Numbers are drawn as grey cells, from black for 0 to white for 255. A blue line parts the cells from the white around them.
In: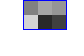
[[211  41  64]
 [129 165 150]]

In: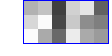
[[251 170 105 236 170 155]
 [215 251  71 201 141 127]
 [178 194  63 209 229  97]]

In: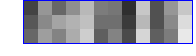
[[103 158 131 172 206  95 131  74 214  95 124 233]
 [ 87 137 164 178 192 111 111  59 184  81 137 220]
 [ 67 150 103 143 184 124 118  47 199  81 150 199]]

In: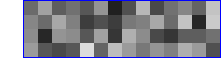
[[155  87  73  87 220 100 189 155 120 148 128 175 155  80]
 [140  39 148 140  87 161  54 175 140  73  54  94  94 113]
 [134 107 168 128  61  80  61 120 128 168 107 195  39 202]
 [107 161  94 113  87 148  32  80 183  73 113 134 100 195]]

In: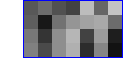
[[128  74 142 176  44 134  18]
 [120  52 142 182  66 156  30]
 [ 94  24 114 149 162 169 108]
 [ 88 108  81  66 188 102 196]]

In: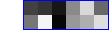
[[118 245   6 152 174 222]
 [ 65  52  22 138 216 105]]

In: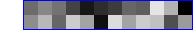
[[141 184 102 204 163  15 220 163 204 192  79 155]
 [108 135 115  67  23  45  60 102  94 228 178   0]]
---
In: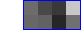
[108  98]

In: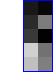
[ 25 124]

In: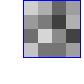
[207 123 138 159]

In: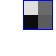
[222  91]

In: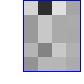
[212 200 170 177]

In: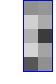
[144 171]

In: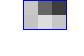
[199 221]
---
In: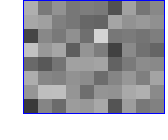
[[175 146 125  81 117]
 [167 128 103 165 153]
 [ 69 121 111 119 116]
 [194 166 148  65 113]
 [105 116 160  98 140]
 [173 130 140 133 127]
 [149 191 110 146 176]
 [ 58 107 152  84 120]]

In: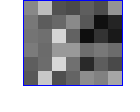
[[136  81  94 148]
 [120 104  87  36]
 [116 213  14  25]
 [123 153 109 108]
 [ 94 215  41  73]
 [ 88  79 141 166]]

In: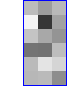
[[188 185]
 [244 162]
 [196 148]
 [116 189]
 [186 213]
 [183 141]]

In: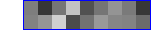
[[126 118  81 148  55]
 [130 208 114 134 107]]

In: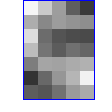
[[246 157  58]
 [173 156 142]
 [221  84  74]
 [188  92 101]
 [125 162 177]
 [ 51 150 242]
 [ 93 113 171]]

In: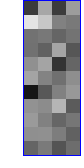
[[ 60  60]
 [228 129]
 [114 101]
 [113 165]
 [144  51]
 [164 112]
 [ 22 129]
 [146 181]
 [154 102]
 [143 125]
 [101  84]]

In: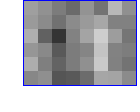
[[159 124 147 184]
 [154 113 154 129]
 [174  52 164 157]
 [150  89 133 130]
 [173  99 144 129]
 [135  85 108 164]]
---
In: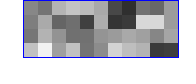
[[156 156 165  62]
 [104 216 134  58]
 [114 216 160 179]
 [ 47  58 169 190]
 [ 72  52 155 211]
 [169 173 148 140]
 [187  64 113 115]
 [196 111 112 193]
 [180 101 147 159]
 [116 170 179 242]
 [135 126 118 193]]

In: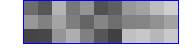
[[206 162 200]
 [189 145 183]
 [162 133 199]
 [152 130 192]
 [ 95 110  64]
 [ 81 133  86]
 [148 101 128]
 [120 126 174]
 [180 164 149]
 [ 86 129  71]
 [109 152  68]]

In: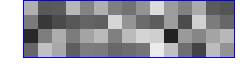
[[ 84 103 184 147]
 [ 91 124 164 188]
 [171 209 134  67]
 [129  75 154 110]
 [156 157  34 192]
 [219  92 207 235]
 [147 107 212 117]
 [114 148 187 109]
 [127 214 128 104]
 [176  96 186 123]
 [131 100 164 125]
 [183  87 124  94]
 [ 91  74 173 168]
 [ 89  56 125 193]
 [175 122  40 103]]

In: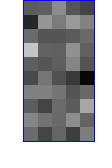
[[ 67 130 106  96  84   8 104 166  99 125]
 [ 85 154  91 144 133  58  84  91 141  62]
 [140 123  85  96  94  80 116 107 105 101]
 [ 96 149  85  98  85 117 128  68 114  69]
 [ 92  38 107 197  94  73 128  93 134 107]]

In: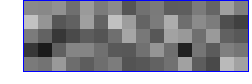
[[127  64  88 117 162]
 [159  78  97 127 186]
 [101 124 154  91  73]
 [123 139 111 117  93]
 [ 94 110 153  33 161]
 [ 93 173 162 111 113]
 [122 123  87 149  98]
 [113 100 120 113  87]
 [ 85 157 166  88  83]
 [139 193 111  89 124]
 [123  99  84 112 110]
 [154 159  93 133  93]
 [111  97  74 133 109]
 [145  86  55  96 153]
 [136 149  98  27 115]
 [138 194 123  55 122]]

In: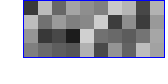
[[178 153 166 162]
 [ 71  60 116 189]
 [181 142  92  99]
 [201  61 105 148]
 [128 205 113  73]
 [142 136 208 178]
 [164 127  28  86]
 [103 155  72  94]
 [187 113  56 107]
 [ 57 189 149 127]]

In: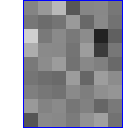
[[119 114  96 119 105 140 149 121 114]
 [136 137  34  59 128 157 143 102 160]
 [134 104 140 157 136 102 126 129 146]
 [ 87 154 121 116 114 156 138 118 123]
 [185 116 138 137 156 106 114 138 136]
 [152 108 121 138 140 110 119 131 138]
 [132 119 207 173 121 117 127 153  85]]

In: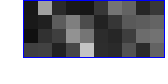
[[ 56 100 114  99]
 [ 38  93 108  43]
 [ 99  89  62  82]
 [116  54  38  42]
 [ 55  34  44  45]
 [ 22  76 117 196]
 [ 25 127 146  71]
 [ 42  92  63  34]
 [160  32  49  66]
 [ 24  25  16  64]]

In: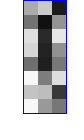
[[ 27 148 230 145 119 222  56 119]
 [202  17  42  35  31 125 189 153]
 [171 115 223 214 111 247 195 248]]
